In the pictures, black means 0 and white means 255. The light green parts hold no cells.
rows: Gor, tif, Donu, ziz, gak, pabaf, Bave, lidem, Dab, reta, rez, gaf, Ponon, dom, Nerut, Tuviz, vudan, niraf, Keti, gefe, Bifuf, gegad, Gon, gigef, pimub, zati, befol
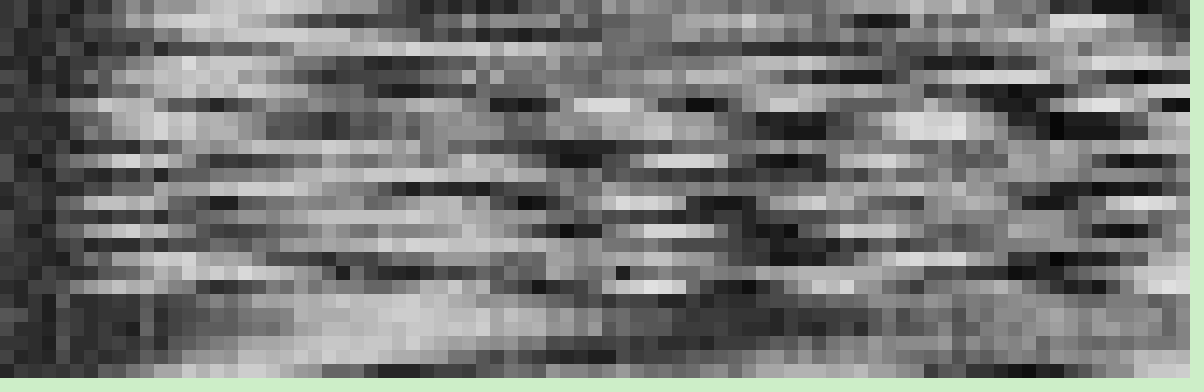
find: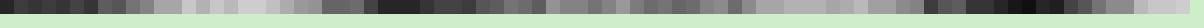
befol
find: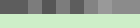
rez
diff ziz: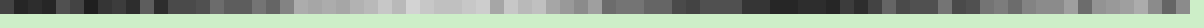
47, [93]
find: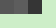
befol
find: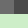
Keti

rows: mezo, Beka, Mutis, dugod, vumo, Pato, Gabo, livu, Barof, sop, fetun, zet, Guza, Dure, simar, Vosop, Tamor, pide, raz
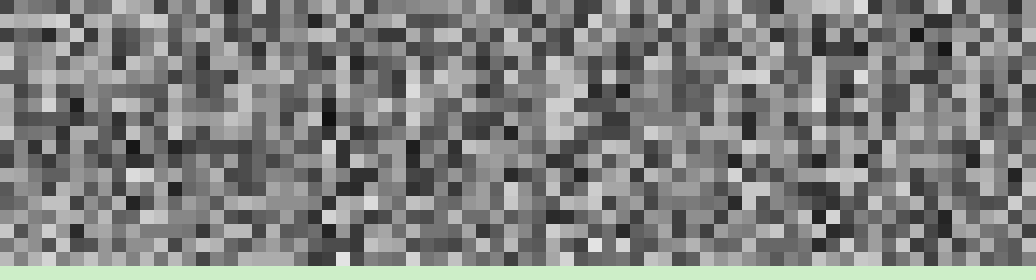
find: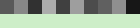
Mutis
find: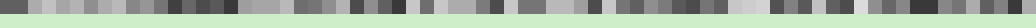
Pato
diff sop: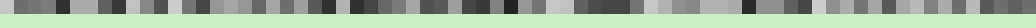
46, [205]
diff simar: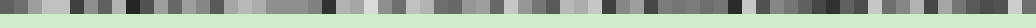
7, [103]
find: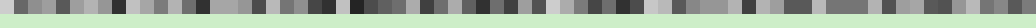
vumo
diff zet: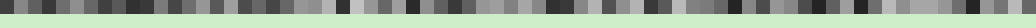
8, [96]
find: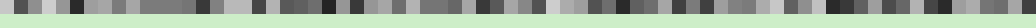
Tamor

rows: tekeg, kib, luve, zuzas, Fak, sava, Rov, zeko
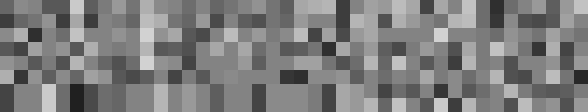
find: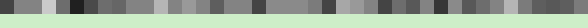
Rov
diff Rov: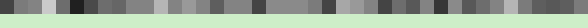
1, [131]
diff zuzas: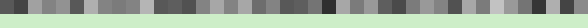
41, [131]
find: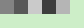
zeko
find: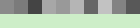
zeko
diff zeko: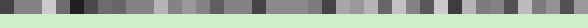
38, [131]

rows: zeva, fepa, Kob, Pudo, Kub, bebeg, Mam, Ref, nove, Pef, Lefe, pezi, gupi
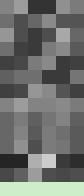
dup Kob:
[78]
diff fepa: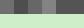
3, [137]
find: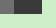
bebeg
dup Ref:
[131]
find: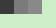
Pudo

